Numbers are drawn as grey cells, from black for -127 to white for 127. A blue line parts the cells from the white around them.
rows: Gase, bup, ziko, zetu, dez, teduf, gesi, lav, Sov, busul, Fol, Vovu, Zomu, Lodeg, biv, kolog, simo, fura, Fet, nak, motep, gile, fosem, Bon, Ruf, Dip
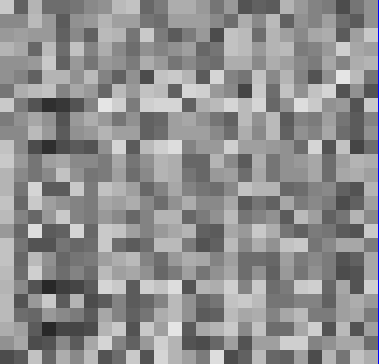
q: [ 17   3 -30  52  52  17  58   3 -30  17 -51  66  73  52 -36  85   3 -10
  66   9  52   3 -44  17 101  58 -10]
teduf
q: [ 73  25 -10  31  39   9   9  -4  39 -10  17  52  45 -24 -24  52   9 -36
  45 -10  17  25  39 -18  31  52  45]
Vovu
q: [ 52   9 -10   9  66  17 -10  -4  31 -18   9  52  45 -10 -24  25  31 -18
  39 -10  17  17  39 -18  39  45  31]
Zomu
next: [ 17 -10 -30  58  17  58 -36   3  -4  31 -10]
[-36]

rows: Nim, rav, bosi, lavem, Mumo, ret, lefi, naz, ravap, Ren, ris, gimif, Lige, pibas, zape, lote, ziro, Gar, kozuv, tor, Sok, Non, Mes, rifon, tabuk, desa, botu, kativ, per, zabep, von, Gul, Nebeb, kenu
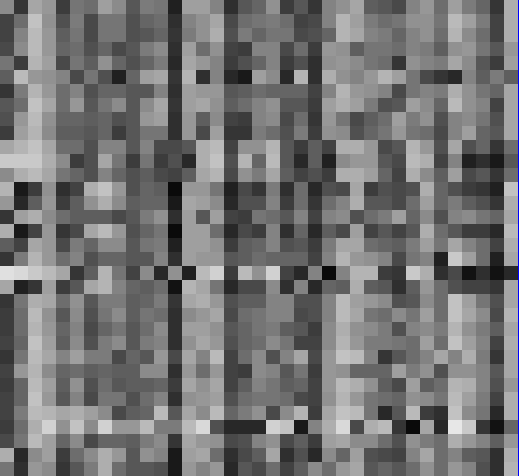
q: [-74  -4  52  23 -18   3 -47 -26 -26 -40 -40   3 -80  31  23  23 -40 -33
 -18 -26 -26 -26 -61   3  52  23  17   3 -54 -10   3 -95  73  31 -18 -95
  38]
kozuv
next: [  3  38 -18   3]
[-33]
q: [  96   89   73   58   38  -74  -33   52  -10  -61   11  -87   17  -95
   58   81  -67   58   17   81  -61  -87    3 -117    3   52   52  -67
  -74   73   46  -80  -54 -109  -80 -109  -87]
tor
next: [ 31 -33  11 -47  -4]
[11]
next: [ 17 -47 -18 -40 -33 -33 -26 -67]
[38]

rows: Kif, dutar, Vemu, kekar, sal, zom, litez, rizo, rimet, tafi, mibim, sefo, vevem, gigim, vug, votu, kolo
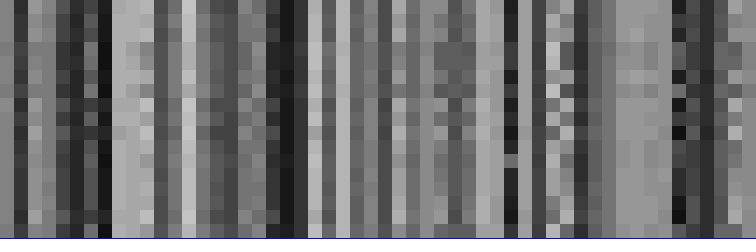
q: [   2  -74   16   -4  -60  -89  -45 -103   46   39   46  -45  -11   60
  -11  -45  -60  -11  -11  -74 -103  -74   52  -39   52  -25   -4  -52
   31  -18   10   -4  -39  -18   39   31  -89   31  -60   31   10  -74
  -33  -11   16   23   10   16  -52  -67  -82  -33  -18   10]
mibim
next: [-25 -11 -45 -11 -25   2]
[-39]

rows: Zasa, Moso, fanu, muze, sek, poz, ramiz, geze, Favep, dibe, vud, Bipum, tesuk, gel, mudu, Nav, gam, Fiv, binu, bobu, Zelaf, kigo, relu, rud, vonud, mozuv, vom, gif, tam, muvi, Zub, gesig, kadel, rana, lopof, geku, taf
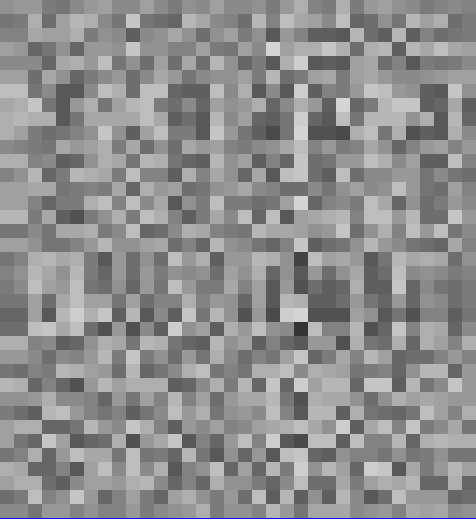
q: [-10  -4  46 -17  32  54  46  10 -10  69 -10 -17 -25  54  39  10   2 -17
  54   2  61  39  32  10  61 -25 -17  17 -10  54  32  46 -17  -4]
Moso
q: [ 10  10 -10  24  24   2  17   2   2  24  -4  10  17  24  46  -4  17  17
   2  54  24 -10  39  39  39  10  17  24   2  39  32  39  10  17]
taf
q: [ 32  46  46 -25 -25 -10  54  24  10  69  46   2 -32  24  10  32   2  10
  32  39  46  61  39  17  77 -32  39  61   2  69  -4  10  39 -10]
Zub
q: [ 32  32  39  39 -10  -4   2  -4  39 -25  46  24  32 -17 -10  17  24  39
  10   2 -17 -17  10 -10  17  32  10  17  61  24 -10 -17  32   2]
gel
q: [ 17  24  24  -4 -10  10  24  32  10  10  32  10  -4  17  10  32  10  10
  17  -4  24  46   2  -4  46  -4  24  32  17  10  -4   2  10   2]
Zasa

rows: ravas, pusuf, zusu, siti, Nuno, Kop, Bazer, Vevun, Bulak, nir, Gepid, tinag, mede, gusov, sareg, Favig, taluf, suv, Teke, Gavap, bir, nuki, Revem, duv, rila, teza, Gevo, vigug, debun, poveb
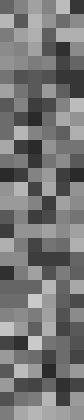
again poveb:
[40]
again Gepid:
[-11]
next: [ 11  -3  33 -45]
[11]
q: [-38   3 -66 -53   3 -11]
Favig
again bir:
[-26]

